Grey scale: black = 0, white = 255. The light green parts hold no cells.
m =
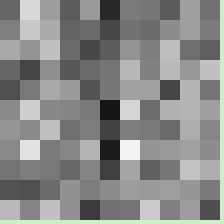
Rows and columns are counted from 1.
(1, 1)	102
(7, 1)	149
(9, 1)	115
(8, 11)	141
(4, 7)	182
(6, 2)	206
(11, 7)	115
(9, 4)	104
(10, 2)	80
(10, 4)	145
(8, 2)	225
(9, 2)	125
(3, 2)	148
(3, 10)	111
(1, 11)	113
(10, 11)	122
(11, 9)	127
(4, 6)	117
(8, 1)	137
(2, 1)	127
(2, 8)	107
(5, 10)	181
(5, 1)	80
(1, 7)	123
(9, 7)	165
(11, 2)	132
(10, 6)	139
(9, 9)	118
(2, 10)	158
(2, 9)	141
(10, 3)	107
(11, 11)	79

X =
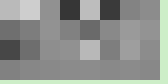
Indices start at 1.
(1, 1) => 186
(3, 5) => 184
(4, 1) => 129
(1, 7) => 131
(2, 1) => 111
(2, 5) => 106
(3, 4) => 145
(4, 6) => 137
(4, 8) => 136
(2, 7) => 154

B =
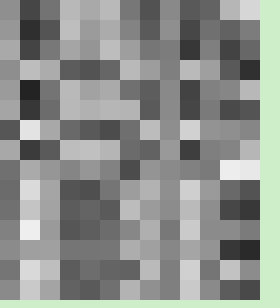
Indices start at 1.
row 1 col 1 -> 143
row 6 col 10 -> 70
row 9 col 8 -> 148
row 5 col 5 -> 162
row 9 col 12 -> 237
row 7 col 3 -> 168
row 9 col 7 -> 76
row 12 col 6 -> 108
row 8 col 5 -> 192
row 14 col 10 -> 208
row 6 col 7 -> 180
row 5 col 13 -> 184
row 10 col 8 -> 178
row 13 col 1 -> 139
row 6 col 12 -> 74
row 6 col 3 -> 108
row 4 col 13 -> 48
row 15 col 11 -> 138
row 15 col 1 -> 138
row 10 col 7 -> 157
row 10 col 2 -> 218
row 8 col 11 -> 127
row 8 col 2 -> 59
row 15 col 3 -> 164
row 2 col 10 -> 71
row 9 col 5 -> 150
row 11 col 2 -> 196
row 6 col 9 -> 138
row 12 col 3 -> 154
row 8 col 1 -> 168
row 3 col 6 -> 189
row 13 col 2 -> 159
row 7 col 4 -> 105
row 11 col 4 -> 92
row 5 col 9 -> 137
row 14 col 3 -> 190
